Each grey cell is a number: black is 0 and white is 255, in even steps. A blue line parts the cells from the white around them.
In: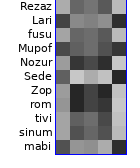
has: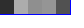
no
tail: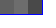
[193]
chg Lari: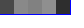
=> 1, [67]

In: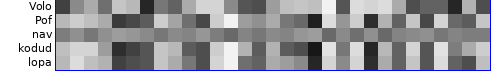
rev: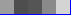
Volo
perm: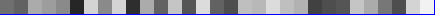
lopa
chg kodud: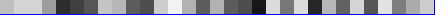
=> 20, [226]

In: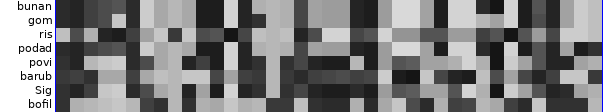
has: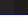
yes
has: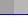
no
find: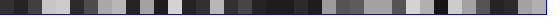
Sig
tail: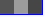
[204 204 191]
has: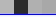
no
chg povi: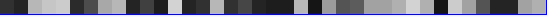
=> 23, [29]
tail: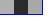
[198  76  43 176  64  70 183 168  64  43 198  49  49  49 183]

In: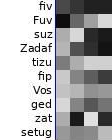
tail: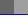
[215]
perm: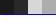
suz
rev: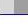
Fuv
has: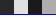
no
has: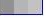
no
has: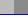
no

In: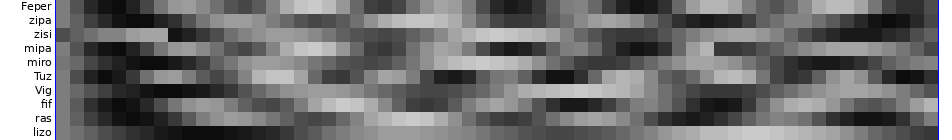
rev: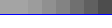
Vig
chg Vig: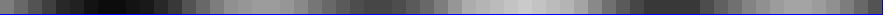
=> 50, [63]
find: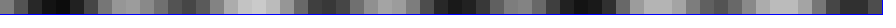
Feper

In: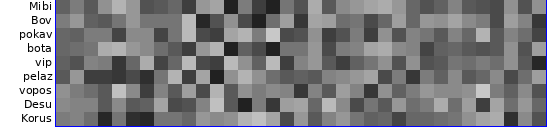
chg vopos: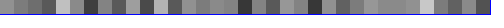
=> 21, [158]
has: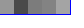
yes
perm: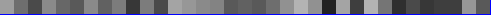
pelaz

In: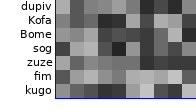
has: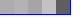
yes
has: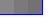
yes
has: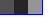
yes
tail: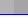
[194  94]
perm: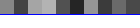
sog
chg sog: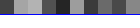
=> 6, [149]

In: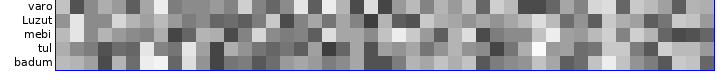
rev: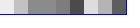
mebi
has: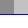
yes
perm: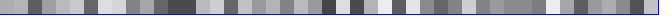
varo
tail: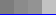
[166  94 109 194 237 194 147 125  88 201 194 102]

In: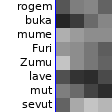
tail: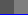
[134  99]
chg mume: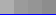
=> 3, [141]
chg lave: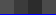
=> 2, [51]
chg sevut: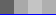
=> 4, [182]
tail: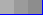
[141]

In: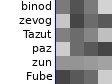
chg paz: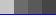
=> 1, [205]
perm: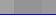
zun
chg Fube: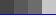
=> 4, [205]
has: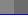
no
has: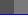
yes
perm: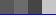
zevog
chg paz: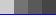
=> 2, [108]

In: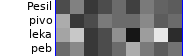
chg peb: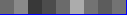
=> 7, [122]
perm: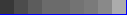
peb

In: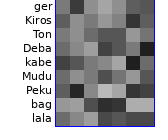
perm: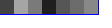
kabe
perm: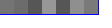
Ton
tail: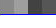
[122  31]
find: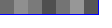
Mudu
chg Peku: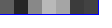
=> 6, [53]

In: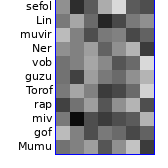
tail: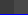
[106 210]
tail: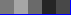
[121 144]
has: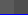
yes

